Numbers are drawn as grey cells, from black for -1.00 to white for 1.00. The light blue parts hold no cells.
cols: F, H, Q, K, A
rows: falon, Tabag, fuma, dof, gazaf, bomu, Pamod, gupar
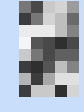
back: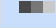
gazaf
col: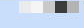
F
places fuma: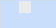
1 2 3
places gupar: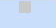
2 3
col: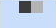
F

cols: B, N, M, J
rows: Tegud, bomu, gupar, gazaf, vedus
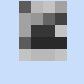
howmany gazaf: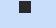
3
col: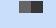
M
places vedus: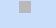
2 3
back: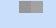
bomu
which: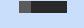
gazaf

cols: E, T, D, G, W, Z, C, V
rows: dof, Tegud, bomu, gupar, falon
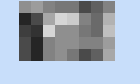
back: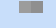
dof
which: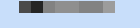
gupar
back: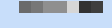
bomu
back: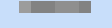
gupar
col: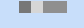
G
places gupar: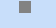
3 6 7

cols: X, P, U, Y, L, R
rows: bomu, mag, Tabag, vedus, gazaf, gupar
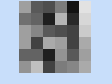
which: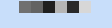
mag
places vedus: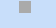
3 6
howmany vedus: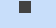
2
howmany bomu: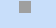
1
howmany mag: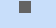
1

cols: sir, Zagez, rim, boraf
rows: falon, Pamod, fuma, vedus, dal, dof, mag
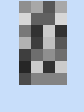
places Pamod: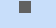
2 3
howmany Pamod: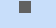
2
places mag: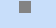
2 3 4
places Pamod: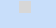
1 4
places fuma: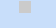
3
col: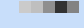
rim
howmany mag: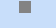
3

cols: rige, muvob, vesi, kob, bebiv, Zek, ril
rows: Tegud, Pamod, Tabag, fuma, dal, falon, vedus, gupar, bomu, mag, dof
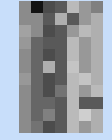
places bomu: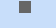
2 3
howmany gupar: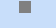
0
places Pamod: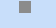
1 2

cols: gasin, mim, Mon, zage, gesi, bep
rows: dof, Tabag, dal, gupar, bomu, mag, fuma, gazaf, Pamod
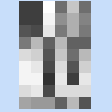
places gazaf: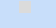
1 4 5 6
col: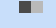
mim
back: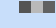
Pamod
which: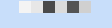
mag
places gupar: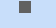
3 5 6

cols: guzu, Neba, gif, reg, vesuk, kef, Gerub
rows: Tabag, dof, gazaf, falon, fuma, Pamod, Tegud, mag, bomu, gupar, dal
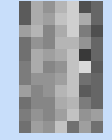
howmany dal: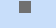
3
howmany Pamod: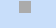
1

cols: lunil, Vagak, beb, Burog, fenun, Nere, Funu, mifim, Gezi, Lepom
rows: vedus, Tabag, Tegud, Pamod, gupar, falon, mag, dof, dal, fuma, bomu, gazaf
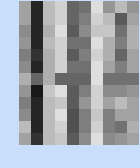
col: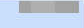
Lepom
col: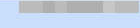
beb
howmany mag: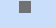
3
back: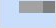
fuma
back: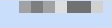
falon

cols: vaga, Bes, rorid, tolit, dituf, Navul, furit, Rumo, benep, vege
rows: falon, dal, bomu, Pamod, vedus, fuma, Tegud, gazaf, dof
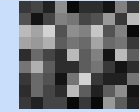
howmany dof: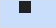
2
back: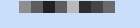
gazaf

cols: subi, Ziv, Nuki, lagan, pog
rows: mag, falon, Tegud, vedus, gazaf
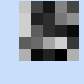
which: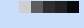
Tegud
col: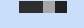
Nuki

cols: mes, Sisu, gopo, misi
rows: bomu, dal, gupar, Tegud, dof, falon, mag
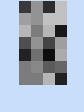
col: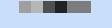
mes
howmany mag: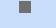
0
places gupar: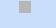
1 3
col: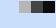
gopo

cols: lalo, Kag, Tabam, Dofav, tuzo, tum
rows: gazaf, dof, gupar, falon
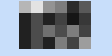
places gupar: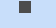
2 4
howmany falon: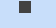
1
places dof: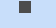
2
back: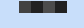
dof

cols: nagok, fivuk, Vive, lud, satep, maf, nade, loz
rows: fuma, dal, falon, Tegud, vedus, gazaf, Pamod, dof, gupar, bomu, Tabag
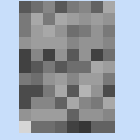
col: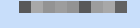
lud
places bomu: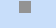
1 6 7

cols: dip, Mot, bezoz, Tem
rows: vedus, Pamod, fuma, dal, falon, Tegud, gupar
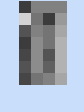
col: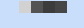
dip
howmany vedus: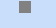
3

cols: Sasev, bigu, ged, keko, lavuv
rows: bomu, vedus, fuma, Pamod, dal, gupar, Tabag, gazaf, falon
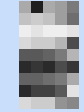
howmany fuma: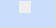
3
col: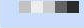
ged
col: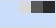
Sasev
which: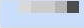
Pamod
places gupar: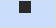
1 3
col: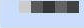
bigu
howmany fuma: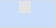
2

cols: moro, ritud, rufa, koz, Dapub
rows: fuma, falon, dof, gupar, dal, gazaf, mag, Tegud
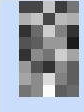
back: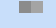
mag
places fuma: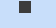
4
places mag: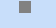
4

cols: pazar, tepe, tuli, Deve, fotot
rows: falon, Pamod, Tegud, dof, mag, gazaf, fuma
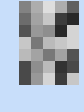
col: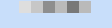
tuli
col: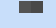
fotot

